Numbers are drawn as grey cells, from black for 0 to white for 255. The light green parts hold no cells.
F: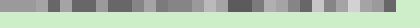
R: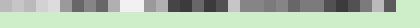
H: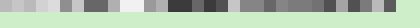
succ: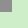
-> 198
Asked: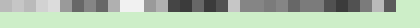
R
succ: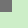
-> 81
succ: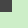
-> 59

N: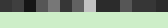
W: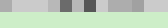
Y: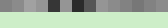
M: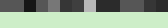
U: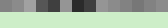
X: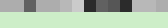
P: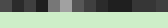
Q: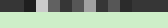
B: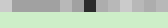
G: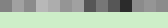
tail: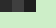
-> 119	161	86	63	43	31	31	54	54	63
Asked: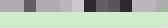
X
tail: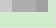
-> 203	203
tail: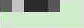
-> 54	54	43
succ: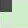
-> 43
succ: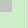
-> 43

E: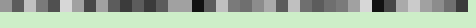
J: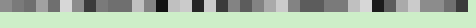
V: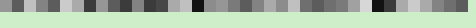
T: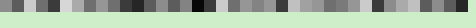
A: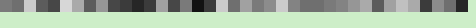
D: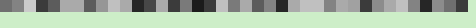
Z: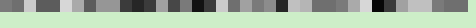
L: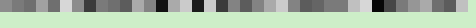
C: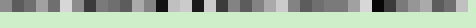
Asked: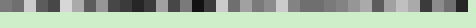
A
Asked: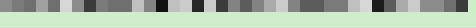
J
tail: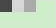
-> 92	150	71	59	38	59	161	71	122	18	59	203	111	161	122	140	203	131	111	111	122	131	150	170	92	161	192	170	59	140	111	38
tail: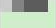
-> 122	122	192	215	27	92	170	203	140	140	111	59
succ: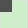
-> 215
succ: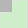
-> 111
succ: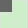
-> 122

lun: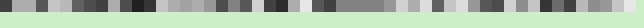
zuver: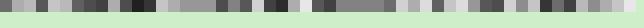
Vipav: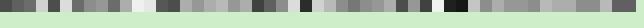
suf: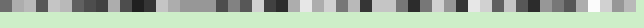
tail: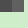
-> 108	209	77	220	108	141	151	108	173	240	231	87	77	173	151	173	185	151	173	65	96	141	220	44	209	185	141	119	141	151	173	77	151	65	240	32	23	197	141	173	151	151	141	185	173	173	141	141	185	96	96
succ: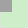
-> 173
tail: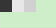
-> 96	197	87	44	151	119	87	173	251	209	151	185
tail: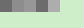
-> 240	231	87	77	173	151	173	185	151	173	65	96	141	220	44	209	185	141	119	141	151	173	77	151	65	240	32	23	197	141	173	151	151	141	185	173	173	141	141	185	96	96

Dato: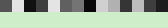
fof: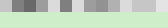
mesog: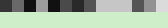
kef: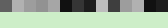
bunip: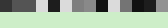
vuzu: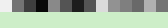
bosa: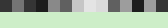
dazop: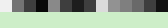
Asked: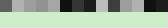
kef
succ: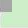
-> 17
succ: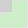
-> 177
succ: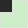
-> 84
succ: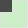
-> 41

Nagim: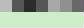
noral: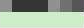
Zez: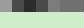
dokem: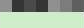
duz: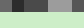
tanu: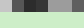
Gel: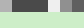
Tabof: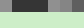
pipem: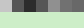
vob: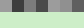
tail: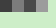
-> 144	95
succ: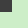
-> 124
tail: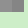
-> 95
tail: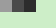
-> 74	124	113	113
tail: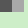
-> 144	104
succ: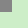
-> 95
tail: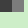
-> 74	156	144	95

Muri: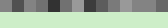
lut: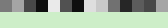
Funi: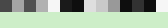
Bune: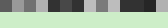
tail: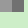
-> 177	50	72	50	189	122	189	50	50	38	177
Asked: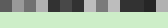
Bune
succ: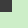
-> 92
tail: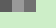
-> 177	50	72	50	189	122	189	50	50	38	177
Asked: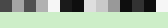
Funi
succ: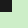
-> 14

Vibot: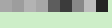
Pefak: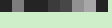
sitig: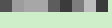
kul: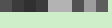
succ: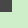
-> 145
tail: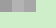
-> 93	59	136	189	36
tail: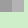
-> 167	93	59	136	189	36
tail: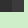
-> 179	179	81	157	93
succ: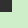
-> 59

